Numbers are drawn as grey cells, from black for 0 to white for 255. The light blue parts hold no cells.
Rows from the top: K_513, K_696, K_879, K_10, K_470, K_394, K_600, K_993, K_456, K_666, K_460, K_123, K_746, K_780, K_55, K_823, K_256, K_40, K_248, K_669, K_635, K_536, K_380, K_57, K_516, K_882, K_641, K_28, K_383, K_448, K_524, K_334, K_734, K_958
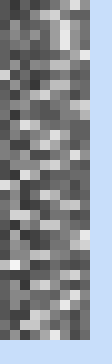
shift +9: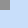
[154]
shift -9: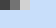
[ 56 106 201]
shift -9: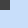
[56]
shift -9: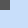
[76]
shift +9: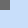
[115]

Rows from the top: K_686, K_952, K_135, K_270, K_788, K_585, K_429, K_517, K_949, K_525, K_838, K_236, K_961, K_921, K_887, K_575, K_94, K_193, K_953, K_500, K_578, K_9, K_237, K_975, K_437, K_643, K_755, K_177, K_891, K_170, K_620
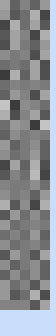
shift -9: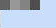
[ 89 143 122  69]
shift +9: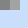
[140 172]

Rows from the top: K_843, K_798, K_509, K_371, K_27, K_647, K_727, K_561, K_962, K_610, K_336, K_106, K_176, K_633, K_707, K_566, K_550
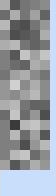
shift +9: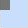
[126]
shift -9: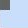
[90]
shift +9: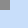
[148]

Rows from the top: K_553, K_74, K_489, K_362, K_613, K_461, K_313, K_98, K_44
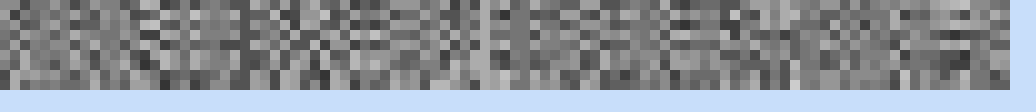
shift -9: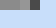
[130 130 141  65]
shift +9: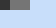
[ 61 126 126]
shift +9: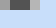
[169  92  92 191]
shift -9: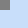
[118]
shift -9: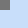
[108]
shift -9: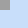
[151]
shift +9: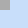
[181]

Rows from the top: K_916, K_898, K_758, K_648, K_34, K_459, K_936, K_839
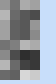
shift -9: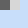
[ 88 206]
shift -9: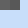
[88 79]
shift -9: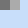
[106 162]
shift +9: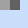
[170 106]
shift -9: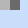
[173  97]
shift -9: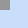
[141]

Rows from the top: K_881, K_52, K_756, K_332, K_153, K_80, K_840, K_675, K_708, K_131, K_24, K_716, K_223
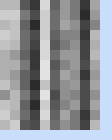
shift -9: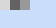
[207  90 144]
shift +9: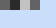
[108  52 203 108]
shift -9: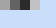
[155  90  34 185]
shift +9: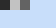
[ 52 203 108]

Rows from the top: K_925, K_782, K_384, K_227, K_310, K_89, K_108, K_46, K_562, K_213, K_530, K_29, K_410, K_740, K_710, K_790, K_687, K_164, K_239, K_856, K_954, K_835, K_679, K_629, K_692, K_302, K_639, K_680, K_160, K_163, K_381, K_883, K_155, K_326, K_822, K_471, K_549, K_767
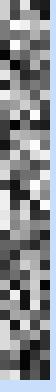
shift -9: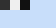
[ 39 230   8]
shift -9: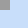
[148]
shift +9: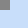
[142]
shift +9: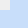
[248]
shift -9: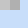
[188 167]
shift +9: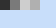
[ 57 131 215 185]

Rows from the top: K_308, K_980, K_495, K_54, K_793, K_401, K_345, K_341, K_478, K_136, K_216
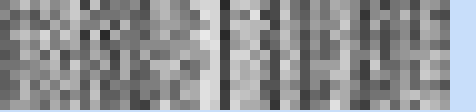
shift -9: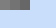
[117 106  94]
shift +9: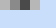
[192 147  83 192]
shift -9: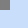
[117]
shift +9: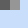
[103 159]

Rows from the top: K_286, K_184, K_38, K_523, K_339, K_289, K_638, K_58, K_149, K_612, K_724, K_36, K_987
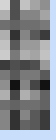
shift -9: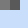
[112  80]
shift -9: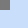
[112]
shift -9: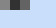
[124  41  90]
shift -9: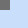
[102]
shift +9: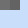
[120 108]

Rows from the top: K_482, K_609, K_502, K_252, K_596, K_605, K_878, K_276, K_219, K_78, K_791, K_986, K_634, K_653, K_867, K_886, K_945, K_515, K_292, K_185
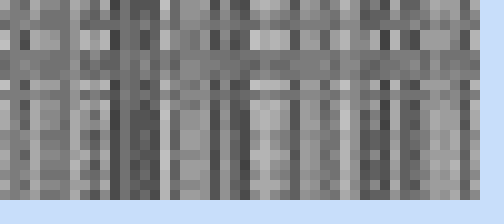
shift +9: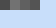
[ 84 123 105  93]
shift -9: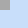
[160]
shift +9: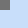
[123]
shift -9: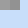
[148 137]
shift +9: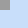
[166]

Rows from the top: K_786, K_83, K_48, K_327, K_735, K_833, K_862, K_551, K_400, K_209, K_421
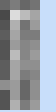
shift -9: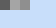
[ 84 156 134]
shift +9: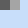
[102 174]
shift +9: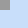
[164]
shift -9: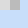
[211 178]
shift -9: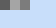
[ 84 156 115]
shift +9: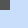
[93]

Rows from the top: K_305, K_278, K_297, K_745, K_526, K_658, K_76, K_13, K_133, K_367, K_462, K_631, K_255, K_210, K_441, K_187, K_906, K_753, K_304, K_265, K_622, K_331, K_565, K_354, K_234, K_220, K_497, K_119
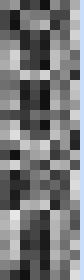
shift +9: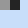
[160  45]
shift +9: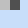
[200  89]
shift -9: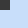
[48]
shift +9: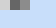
[219 111 149]
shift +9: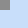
[149]
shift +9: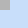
[190]
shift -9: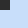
[36]

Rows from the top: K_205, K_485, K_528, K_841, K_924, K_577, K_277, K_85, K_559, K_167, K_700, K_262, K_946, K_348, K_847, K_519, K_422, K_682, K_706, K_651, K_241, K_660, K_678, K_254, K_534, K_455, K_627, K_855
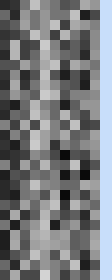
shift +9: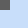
[103]
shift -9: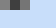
[120  54 108]
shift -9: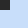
[32]
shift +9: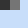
[ 60 126]
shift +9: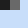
[ 39 114]
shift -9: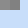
[130 120]

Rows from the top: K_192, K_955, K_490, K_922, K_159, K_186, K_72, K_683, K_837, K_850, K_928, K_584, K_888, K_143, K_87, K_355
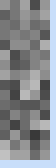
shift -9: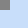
[122]
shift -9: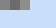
[122  99 132]
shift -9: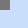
[110]

